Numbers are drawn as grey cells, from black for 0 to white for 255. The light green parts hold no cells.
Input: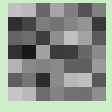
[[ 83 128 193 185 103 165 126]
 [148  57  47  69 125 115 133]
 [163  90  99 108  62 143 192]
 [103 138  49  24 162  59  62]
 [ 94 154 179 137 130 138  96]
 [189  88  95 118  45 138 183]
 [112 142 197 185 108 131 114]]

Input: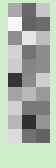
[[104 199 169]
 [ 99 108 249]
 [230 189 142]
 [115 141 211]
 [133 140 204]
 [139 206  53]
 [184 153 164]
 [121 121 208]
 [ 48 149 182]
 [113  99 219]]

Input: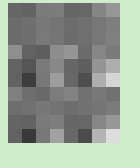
[[133 150 102  99 123 124 102 103]
 [119 126 107 111 120 116 108 112]
 [120 128 107 110 121 117 107 111]
 [134 122 142  98  94 141 149 107]
 [148 174  99  85 122 136 102  94]
 [174 213  98  62 120 157 103  79]
 [120 113 128 110 105 124 131 113]
 [117 123 110 113 119 115 109 114]
 [134 151 101  99 122 125 102 103]
 [180 221  98  57 120 162 104  75]]

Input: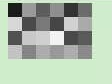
[[ 51 107  27 154  93 143]
 [209 170 215  74 121  70]
 [ 74  90  81 200 208 242]
 [173 138 195 132 172 153]]

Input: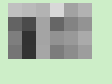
[[162 178 192 186 179 216]
 [131 147  99  75 164 102]
 [153 170 126  50 164 146]
 [140 157 117  51 166 124]]

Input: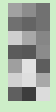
[[140 113 161]
 [100 113 112]
 [168 134 207]
 [ 87 139  91]
 [226  93 159]
 [222 168 209]
 [ 61 220  95]]

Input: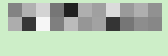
[[175 145 131 177 211 118  32 175 160 219 154]
 [141 135 173  55 246 127 187 150 162  52 118]]
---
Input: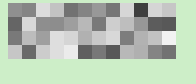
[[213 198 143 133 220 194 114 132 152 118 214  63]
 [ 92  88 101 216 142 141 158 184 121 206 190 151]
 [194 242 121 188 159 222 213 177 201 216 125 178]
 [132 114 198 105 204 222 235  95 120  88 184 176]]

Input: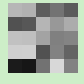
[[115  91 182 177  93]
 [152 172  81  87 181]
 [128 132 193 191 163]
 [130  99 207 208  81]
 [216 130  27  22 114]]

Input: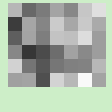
[[198 223 182 104 123 164 135]
 [201 170  60 166 133 203 167]
 [221 157  94 164 126 195 191]
 [137 157 135  54  75 109 162]
 [130 183 210 117  86 118 128]
 [249 163 160 163  79 211 183]]

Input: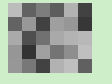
[[178  66 188  98 125  93]
 [151  55  99 152  65 159]
 [179 184 170  79 113 169]
 [142 191 150  51 160 116]
 [191  96 151 120  66 178]]

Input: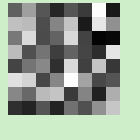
[[253  24  96 159  86  38  85  59]
 [230 144 192 187  77 133 195  26]
 [  4   8 120 218  75  99 216  67]
 [ 44 228 188  80 116  62  99  69]
 [196  55  68 116 136  47 217  64]
 [ 72  84 224 211  71 134 253 163]
 [ 33 174 135 104 186 196  58 132]
 [145 198  47  35  84  35 113  80]]

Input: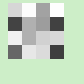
[[162 254 214 252]
 [157  65  67 176]
 [209 216 240 176]
 [219  62 102 231]]

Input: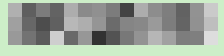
[[146 202 176  95 124  99 173 138 144 124  67 173 141 126  98]
 [145 190 160 103  77  96 184 174 149 107 133 136 154 125 100]
 [127 221 153 115  91 206 105 151  50  83 120 147 182 161 125]]

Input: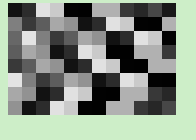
[[ 71  24  18  44 225 202   2   1 177 177  56  39]
 [  1 177 127  57  93 168 146  18  44 225 202   2]
 [202   2 103 227 127  57  93 168 146  18  44 225]
 [177  56  93 168 146  18  44 225 202   2   1 177]
 [177 177  57  93 168 146  18  44 225 202   2   1]
 [  2   1 227 127  57  93 168 146  18  44 225 202]
 [ 56  39 168 146  18  44 225 202   2   1 177 177]
 [ 39  71 146  18  44 225 202   2   1 177 177  56]]
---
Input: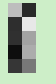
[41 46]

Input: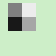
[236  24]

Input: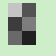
[83 60]

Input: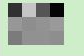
[  5 147 145]

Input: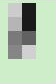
[ 27 181]

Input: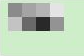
[228  41]

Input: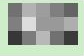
[100 153 184]

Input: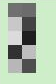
[108 200]
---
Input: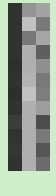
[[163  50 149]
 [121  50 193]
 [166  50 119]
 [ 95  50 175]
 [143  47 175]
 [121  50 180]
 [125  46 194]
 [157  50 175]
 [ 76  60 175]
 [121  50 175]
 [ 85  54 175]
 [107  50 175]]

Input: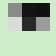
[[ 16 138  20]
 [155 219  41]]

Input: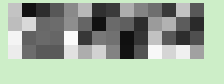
[[ 88 195  18  45  87 138 184  48  58 174 131 110  57 195]
 [ 42 189 217 104 108 142 101  17 106  95  44 155 178  92]
 [ 79 244  97 106 102 250  55 120 113  16  53 194  88  45]
 [161 236 108  89  89 225 173 210 131  18  83 248 213 240]]

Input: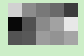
[[ 60 209 140 120 105]
 [232   8  81 138 162]
 [165  83  88 156 147]]

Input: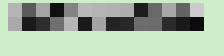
[[203 180  90 165  16 131 184 180 177 173  29 104 168  99]
 [ 12 169  26  46 111 182  26 164  35  41 109 108  44  26]]

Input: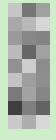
[[159 197 118]
 [214 168 184]
 [131 154 135]
 [162 186 102]
 [140 145 205]
 [142 195 158]
 [134 122 163]
 [ 99  63 127]
 [215 201 173]]
